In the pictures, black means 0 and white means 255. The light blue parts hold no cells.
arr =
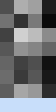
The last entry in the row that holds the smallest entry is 10
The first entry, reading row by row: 79
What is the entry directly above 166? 58
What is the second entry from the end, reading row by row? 152
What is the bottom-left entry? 93
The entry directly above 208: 50
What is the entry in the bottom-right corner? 44
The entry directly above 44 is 24
